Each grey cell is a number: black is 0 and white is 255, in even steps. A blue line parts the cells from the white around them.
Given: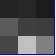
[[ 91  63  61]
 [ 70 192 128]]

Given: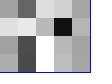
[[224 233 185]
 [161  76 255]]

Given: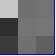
[[ 47 116 118]
 [ 59 112  96]]

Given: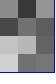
[[ 72 113  93]
 [195 183  99]]

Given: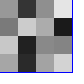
[[122 204 172]
 [200  33 137]]

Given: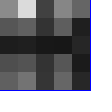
[[86 96 51]
 [29 31 24]]
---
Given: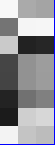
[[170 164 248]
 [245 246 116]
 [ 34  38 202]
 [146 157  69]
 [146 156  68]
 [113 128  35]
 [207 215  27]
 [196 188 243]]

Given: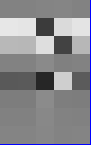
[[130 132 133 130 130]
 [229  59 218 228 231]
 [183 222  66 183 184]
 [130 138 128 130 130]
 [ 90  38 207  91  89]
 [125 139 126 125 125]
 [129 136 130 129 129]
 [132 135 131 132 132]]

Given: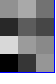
[[169 114 145]
 [ 92  70  40]
 [155 137 216]
 [ 54 150   1]]

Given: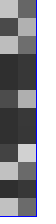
[[102 196]
 [177  74]
 [110 189]
 [ 55  47]
 [ 55  47]
 [175  76]
 [ 56  48]
 [ 55  48]
 [209  67]
 [106 193]
 [ 55  47]
 [107 193]]

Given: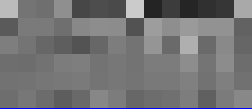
[[116 111 143  71  77  74 203  36  60  37  48  54 169 187]
 [122 122 111 136 141 140  82 157 142 154 146 146  98  90]
 [116 103  94  83 103 125 115 149 106 175 106 137 102 126]
 [109 114 124 126 115 119 115 124 124 141 116 140 109 110]
 [115 118 120 122 116 119 116 121 121 128 114 127 113 114]
 [119 108  93 105 135 124 103 109 112 125  96 123 136 110]]

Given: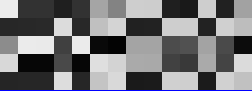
[[ 50  50  31  50 165 131 206 205  31  25 206  33 162 236]
 [ 40  41 220  40 192 212  33  34 206 205  34 208 189  39]
 [235 234  64 235   9   3 164 164  76  81 163  74  12 140]
 [  6   6  73   6 223 211 170 169  65  57 170  68 219 216]
 [ 38  38 221  38 196 217  26  27 208 207  27 209 193  37]]
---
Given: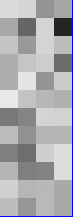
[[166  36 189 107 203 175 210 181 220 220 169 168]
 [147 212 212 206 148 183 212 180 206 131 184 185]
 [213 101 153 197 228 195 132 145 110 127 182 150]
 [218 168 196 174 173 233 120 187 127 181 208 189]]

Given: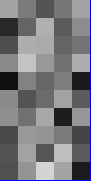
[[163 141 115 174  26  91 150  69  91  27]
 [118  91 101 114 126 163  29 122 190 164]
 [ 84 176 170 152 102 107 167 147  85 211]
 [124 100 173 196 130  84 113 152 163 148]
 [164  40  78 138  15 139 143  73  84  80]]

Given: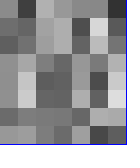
[[ 50  89 116 178 202 221 170  94]
 [136 215 187 122  76  97 174  72]
 [137  78  99 151 154 174 103 159]
 [152 174 174 103  97  99 120 107]
 [177 162 158 126  93 101 122 125]
 [ 63 101 113 167 197 203 125 157]
 [139 110  95 144 143 144 107 152]]

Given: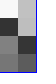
[[193 190  53  92]
 [248  51 129 118]]

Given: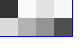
[[247  79]
 [226 148]
 [250 178]
 [ 51 218]]

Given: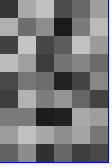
[[158 186 155 107 135  66 158 118  72]
 [103 123 194 132  67 101 169 164  63]
 [ 76  26  92 115  34 148  33 141 102]
 [192 142  70  60 109 125  27 168  48]
 [170 110 196 159 118 178 123 192 139]
 [ 53 176  65 188  71  63 123 156  98]]
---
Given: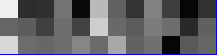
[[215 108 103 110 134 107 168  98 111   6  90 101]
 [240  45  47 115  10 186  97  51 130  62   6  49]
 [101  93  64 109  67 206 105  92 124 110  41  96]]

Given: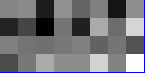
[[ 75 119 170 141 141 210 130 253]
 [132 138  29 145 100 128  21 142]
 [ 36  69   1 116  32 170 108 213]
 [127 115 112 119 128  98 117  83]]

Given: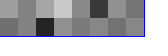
[[112 130  36 144 123 135 114 135]
 [158 130 165 201 137  57 144 117]]

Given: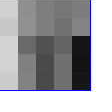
[[203 130  73 112  22]
 [208 143 126 119 125]
 [200 145 127 113 131]
 [210 105  81 100  22]
 [210 128  74 112  19]]

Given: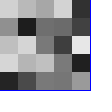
[[ 36  74 121 118 154]
 [209 185 167 211  49]
 [144  29 111 107  65]
 [191 213 121  62 231]
 [214 181 192 122  32]]

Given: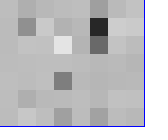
[[188 199 190 160 188 162 188 184]
 [189 175 184 188 190 159 186 194]
 [187 144 201 178 184  39 205 202]
 [187 194 193 228 180 105 195 188]
 [188 189 190 190 188 184 186 182]
 [190 188 191 126 185 182 184 185]
 [189 175 185 186 189 183 193 192]]
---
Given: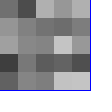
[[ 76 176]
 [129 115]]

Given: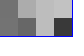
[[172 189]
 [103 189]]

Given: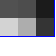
[[ 77  27]
 [173  52]]

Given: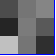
[[117 133]
 [123  89]]

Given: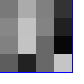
[[171 128]
 [194 131]]

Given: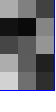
[[128  65]
 [ 10 133]]

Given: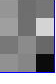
[[110 118]
 [111 212]]

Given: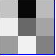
[[  8 187]
 [104 164]]

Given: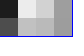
[[236 210]
 [193 186]]
